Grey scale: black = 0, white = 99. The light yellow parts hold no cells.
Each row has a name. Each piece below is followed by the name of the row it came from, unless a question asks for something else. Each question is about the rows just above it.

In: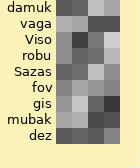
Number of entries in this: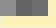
3
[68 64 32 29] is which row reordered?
mubak
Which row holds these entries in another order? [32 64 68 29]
mubak
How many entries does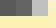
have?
3

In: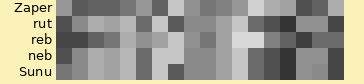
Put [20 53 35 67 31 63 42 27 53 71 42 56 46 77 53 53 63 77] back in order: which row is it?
Sunu
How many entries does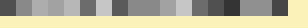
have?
18
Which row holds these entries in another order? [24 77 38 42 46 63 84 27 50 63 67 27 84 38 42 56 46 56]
reb
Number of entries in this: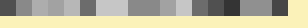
18

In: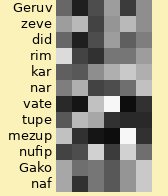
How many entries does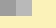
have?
2
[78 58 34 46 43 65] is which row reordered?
Gako
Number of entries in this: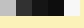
5
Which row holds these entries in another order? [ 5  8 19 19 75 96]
mezup

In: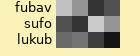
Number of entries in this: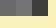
3
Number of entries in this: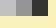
3
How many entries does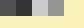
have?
4
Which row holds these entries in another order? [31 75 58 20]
fubav
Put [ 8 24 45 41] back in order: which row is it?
lukub

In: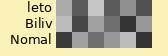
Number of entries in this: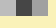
3
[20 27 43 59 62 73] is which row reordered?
Biliv
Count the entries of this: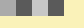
4
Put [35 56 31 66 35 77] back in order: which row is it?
leto
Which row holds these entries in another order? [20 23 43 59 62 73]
Nomal

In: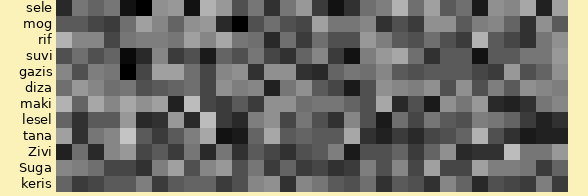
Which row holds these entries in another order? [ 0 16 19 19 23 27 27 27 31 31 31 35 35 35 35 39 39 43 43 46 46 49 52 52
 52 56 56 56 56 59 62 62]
gazis
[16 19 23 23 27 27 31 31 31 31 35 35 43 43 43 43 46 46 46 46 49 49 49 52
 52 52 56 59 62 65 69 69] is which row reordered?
rif
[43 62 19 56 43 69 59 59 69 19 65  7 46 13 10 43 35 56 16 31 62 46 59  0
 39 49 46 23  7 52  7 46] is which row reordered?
sele
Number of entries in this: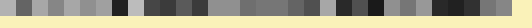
32
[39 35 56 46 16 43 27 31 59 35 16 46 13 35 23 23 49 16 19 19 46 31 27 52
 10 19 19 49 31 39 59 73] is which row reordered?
lesel
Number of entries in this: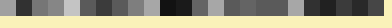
24
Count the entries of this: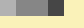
4

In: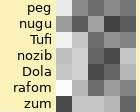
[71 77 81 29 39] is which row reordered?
Dola
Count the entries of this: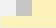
2
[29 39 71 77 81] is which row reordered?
Dola
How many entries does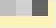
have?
3
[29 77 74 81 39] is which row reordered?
nozib

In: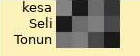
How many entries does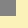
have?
1
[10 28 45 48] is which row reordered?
Tonun
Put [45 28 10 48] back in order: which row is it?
Tonun
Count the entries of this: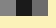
3
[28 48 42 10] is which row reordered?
Seli

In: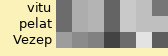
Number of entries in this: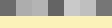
7
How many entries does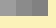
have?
3
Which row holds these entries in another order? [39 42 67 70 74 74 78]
pelat

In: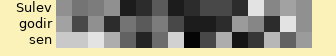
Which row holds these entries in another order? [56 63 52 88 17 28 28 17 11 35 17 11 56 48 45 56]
Sulev
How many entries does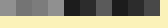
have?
10
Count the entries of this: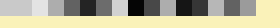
16
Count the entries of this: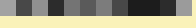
12
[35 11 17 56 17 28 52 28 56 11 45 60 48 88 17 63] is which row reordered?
godir
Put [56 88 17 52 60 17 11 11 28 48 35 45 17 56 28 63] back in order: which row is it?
godir
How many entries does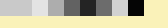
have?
9

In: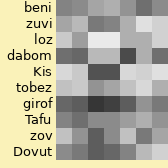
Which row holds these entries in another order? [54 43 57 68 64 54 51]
beni
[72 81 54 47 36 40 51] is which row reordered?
Dovut

